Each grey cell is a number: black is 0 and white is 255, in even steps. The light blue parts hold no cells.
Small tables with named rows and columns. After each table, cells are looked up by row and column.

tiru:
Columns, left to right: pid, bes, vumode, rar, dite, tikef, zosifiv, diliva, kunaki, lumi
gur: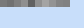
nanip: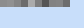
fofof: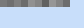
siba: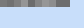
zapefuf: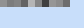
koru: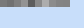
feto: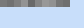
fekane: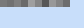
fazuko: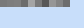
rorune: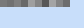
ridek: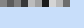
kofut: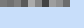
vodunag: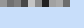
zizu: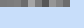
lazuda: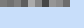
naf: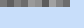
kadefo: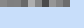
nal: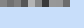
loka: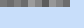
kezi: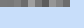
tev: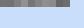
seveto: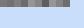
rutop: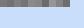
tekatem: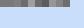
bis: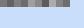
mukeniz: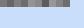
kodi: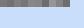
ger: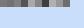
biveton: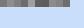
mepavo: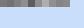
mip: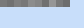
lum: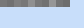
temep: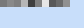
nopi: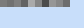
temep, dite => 63
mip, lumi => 109
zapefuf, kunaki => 140
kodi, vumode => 127
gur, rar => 143
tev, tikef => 131
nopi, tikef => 133
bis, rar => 108
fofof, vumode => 127
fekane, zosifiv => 87
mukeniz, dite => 148
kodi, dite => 136
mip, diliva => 150
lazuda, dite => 171
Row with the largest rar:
temep

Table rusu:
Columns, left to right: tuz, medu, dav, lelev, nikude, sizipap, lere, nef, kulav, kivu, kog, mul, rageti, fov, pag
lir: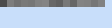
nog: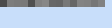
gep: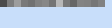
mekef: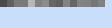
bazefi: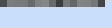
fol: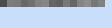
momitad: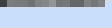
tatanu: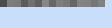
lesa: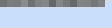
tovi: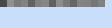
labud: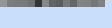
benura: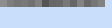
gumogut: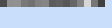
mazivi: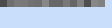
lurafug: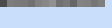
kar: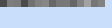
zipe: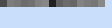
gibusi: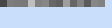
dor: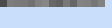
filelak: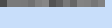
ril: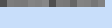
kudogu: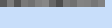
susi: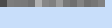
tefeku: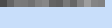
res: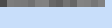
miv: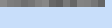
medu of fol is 125
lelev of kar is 74
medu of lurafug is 125
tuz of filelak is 75
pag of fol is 129
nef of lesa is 103
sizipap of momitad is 129
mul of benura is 131
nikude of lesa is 113
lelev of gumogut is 121
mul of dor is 131
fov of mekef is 118
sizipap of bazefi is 129
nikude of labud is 113
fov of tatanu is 118
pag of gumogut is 64
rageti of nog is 129
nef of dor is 103
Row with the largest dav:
gep

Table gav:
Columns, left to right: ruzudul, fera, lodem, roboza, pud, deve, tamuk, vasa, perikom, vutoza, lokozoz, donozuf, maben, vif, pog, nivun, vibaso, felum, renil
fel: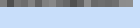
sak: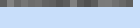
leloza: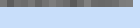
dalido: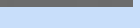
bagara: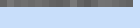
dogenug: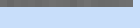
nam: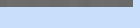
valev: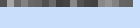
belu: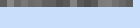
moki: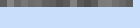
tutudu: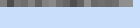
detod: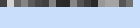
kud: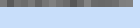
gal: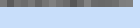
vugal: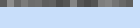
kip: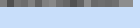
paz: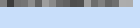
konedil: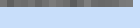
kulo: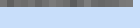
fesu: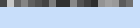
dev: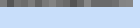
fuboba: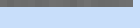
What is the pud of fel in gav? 130
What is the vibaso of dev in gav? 111
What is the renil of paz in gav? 172
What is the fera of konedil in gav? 96
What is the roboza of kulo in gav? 108
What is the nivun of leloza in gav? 106
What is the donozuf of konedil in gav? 108
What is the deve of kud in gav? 100
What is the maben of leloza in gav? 128
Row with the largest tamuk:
paz

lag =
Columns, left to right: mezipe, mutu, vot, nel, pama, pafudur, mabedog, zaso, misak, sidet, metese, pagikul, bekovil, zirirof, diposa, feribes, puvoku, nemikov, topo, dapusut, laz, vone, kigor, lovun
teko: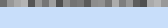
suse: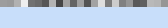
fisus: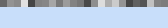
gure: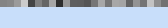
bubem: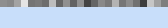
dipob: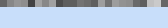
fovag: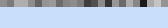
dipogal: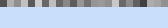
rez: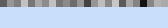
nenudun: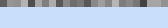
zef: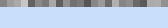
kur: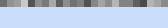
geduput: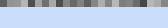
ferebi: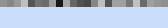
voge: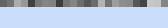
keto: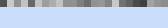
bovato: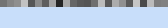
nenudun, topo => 136
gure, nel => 203
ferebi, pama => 85
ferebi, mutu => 135
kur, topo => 131
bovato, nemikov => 144
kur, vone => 179
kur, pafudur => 142
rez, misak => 118
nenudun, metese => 109
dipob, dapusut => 106
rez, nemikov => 90
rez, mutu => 150
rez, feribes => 136

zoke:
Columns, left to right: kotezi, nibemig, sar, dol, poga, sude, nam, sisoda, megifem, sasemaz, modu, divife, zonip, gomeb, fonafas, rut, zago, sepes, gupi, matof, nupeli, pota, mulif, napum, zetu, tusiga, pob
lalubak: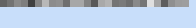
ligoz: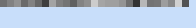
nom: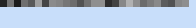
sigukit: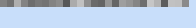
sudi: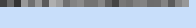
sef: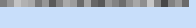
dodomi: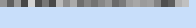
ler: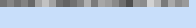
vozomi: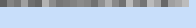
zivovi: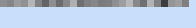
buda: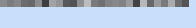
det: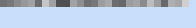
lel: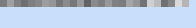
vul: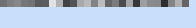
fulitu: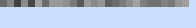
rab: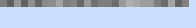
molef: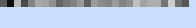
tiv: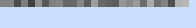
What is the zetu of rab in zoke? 163
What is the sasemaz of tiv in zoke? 103
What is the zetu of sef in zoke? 130
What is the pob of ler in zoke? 154
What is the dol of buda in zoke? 109
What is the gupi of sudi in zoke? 112
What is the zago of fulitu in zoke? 109
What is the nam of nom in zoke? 68
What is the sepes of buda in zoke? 130
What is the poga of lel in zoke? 126
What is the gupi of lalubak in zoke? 110
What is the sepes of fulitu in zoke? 123
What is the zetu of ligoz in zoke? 136
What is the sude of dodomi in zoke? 78
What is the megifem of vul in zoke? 177
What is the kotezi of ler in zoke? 115
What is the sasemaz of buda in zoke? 89
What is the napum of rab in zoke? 109
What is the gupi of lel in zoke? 165
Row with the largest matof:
molef

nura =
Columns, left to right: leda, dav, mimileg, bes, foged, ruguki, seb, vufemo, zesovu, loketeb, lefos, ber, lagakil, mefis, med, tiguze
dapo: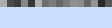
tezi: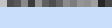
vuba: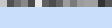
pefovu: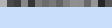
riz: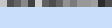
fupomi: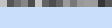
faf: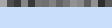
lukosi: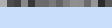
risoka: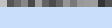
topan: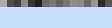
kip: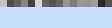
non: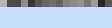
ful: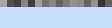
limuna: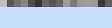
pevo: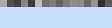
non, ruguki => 87
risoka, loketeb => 149
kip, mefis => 158
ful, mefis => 144
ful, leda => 166
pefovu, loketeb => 127
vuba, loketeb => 156
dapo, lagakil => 101
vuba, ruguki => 232

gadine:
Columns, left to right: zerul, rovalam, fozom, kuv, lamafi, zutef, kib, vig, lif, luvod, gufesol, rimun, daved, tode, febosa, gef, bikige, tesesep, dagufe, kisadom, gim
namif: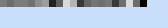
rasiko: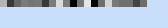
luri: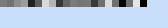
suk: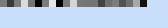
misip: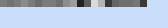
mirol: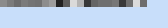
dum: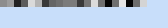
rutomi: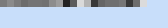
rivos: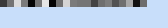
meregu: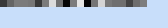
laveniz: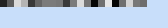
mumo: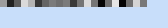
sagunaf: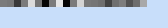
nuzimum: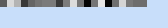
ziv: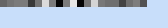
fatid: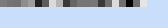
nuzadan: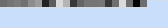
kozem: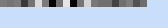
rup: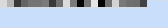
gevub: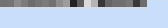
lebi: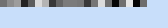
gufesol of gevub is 34
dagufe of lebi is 229
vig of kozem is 5
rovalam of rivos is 116
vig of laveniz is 123
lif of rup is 111
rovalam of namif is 108
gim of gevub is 109
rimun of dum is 57
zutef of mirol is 113
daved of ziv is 117
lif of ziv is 5
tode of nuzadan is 117
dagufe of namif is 219
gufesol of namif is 180
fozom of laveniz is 218
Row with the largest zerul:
rup

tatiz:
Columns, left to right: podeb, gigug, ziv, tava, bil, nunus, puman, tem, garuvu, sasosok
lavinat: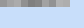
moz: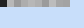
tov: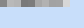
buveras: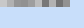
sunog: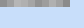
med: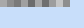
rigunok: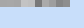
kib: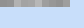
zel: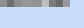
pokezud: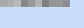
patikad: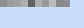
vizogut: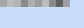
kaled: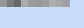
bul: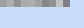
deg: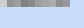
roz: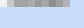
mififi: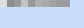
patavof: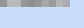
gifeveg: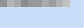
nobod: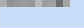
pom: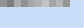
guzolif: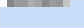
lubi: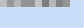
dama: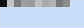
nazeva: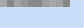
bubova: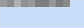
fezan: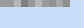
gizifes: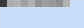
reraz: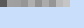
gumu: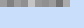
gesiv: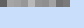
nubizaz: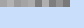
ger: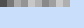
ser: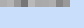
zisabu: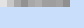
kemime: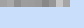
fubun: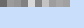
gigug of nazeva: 133
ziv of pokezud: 185
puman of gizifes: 159
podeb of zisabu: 227
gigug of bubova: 140
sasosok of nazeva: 135
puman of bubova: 125
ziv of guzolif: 154
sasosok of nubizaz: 121
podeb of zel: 143
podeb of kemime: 162
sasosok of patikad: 140
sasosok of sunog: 139
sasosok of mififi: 155
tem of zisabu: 158
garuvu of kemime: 199
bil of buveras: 158
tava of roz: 162

